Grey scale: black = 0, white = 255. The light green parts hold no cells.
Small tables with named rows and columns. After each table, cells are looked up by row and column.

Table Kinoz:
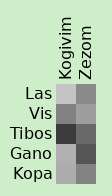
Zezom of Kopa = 131
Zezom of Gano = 85
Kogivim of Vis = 129
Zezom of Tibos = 106
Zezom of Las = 138
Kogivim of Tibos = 59
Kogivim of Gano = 176
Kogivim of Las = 196
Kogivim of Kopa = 172
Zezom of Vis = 158
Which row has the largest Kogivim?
Las

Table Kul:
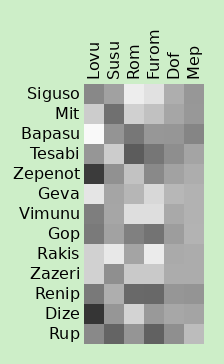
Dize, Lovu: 53
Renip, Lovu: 121
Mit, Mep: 152
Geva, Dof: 183
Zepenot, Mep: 173
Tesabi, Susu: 204
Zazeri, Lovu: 209
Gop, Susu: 162
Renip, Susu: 174
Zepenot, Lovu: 59
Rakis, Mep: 172
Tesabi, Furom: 118
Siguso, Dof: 174
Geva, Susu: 165
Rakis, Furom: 235
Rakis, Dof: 170
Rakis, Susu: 232
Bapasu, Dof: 150

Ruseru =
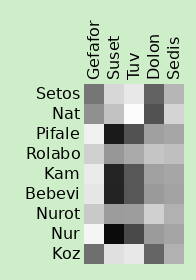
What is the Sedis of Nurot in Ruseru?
177
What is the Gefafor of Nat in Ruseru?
144
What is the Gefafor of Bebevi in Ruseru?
230
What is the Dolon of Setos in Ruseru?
98
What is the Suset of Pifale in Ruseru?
26
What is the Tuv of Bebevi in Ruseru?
87
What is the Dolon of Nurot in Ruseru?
208
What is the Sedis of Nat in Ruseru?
212
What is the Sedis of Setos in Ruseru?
182
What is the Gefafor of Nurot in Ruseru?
201
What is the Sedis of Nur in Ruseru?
165
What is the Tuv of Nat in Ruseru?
252
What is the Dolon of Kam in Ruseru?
161
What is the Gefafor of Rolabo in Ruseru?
208
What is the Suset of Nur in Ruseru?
11
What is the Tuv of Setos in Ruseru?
232
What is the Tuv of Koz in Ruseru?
232
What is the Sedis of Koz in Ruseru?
177
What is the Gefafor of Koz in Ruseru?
111

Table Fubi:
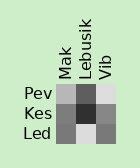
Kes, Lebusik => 48
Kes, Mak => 125
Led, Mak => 121
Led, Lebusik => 220
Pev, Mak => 183
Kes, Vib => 135
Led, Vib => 121
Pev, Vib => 221
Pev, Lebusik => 94
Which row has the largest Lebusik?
Led

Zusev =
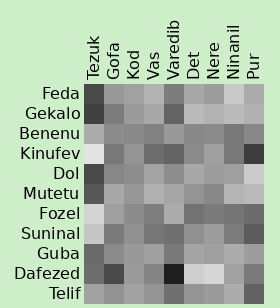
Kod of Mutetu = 151
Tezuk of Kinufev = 228
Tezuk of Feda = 74
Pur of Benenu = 136
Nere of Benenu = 140
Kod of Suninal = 145
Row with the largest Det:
Dafezed

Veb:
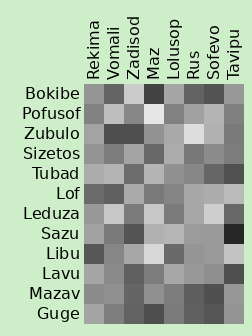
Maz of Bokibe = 67
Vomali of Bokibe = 100
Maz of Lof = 121
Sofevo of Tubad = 102
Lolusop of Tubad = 145
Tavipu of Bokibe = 153
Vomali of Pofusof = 190
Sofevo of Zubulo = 177
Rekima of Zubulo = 163

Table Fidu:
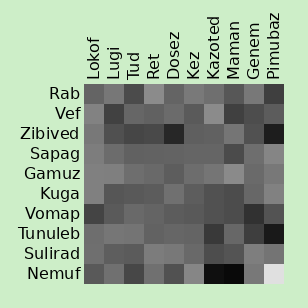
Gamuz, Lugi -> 127
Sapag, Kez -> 101
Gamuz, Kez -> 109
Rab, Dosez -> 100
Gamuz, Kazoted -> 117
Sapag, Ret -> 98

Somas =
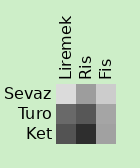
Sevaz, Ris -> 157
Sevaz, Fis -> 204
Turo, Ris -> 87
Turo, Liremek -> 105
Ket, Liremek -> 83
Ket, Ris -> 46
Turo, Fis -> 165
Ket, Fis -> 161
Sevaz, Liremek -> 219

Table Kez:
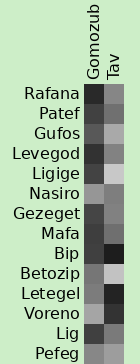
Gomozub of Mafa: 62
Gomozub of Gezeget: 69
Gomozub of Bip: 64
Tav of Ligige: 200
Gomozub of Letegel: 124
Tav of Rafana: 134
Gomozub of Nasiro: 150
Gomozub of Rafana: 41
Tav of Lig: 122
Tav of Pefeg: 157
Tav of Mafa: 111
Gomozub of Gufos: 88
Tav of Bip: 29
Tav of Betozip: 194
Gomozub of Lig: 64
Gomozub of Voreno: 165
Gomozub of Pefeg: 135
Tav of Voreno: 51

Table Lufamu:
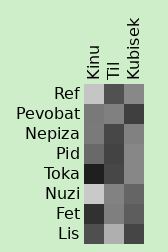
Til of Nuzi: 130
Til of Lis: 175
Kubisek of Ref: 136
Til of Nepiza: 71
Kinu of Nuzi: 201
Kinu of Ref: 197
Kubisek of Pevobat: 63
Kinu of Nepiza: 122
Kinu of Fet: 49
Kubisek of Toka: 135
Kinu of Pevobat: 121
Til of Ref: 81
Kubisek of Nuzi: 101
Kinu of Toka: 31
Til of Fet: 127
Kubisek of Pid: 135
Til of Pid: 67
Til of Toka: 71
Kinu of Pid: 105
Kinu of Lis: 79

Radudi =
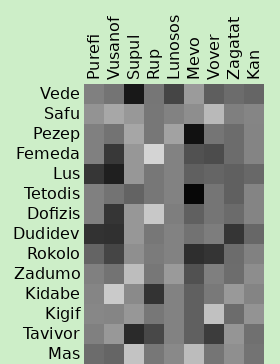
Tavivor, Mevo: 96
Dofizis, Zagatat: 107
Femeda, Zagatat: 108
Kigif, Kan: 147
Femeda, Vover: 76
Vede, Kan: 101
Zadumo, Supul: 189
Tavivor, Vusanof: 152
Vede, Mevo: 155
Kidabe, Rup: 51
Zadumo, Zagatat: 109
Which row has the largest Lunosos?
Pezep

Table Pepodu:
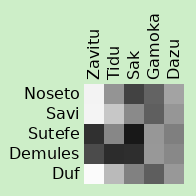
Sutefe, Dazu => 127
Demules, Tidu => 44
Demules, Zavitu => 75
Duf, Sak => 129
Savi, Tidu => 199
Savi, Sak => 138
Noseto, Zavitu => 243
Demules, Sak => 46

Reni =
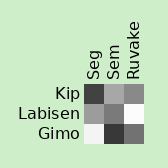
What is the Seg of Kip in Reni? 66
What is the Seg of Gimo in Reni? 244
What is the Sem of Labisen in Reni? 122
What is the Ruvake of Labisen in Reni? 252
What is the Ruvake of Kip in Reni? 137
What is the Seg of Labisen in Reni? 156
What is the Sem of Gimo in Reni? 56
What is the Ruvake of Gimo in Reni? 114

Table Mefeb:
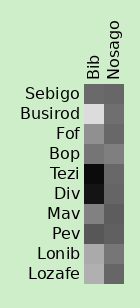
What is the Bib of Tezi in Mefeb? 11
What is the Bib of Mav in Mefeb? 129
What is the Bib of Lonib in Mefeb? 170
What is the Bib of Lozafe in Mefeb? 176
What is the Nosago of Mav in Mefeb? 93
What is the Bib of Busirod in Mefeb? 220
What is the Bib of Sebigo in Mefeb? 106
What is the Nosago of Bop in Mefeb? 127
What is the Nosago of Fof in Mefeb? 104
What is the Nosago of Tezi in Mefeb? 104
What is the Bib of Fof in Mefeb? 144
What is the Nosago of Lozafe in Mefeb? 102
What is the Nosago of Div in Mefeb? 101

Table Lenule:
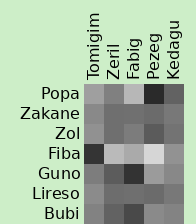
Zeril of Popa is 128
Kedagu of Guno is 136
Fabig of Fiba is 170
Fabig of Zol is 124
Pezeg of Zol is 91
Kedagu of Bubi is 131
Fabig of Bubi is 73
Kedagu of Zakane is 120
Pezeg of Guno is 155
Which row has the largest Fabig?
Popa

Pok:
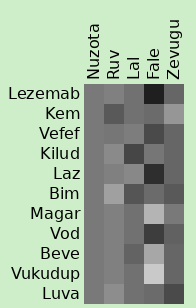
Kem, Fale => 107
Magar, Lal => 113
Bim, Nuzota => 121
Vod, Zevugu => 97
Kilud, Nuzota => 121
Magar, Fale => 180
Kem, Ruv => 89
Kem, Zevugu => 150
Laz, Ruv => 128
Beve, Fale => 167
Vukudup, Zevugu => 102
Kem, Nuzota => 121
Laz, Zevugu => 102
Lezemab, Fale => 31

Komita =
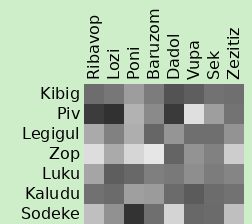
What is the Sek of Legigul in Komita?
111
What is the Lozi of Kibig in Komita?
119
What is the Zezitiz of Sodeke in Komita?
191
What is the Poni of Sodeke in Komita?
51
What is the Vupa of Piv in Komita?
223
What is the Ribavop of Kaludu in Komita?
113
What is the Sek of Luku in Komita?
124
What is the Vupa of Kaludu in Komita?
91
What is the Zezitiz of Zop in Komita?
205
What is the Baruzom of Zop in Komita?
230
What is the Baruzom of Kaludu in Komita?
155
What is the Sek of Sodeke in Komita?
107
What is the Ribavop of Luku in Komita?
165
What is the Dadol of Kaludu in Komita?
107
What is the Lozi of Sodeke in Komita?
145
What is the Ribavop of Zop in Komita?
221
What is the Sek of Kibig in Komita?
114
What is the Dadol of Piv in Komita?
58

